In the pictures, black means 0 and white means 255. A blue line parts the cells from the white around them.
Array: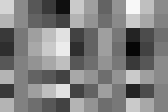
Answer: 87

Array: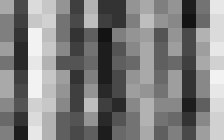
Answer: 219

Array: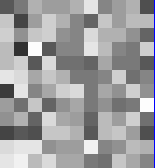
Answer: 177

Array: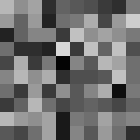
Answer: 163

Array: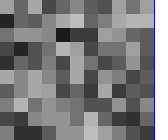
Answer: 168

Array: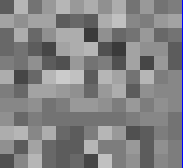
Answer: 115

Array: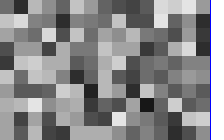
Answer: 184

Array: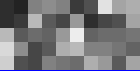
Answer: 129
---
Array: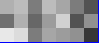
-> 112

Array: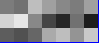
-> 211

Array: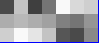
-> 173

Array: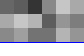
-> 169

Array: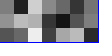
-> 146

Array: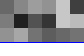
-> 124
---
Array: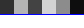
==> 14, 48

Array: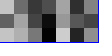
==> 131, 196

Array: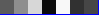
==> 70, 91

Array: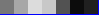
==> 32, 119

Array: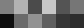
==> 118, 14

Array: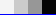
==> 5, 244

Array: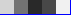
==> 241, 212

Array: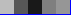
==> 150, 189

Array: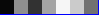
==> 113, 7
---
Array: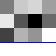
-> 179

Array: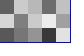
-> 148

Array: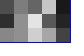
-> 207

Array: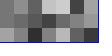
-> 184

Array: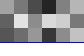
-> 55

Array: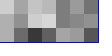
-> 165

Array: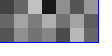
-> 75

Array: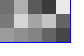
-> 131
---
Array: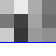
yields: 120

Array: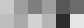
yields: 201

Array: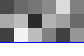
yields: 169

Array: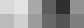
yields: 217

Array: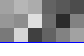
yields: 151

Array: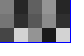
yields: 117
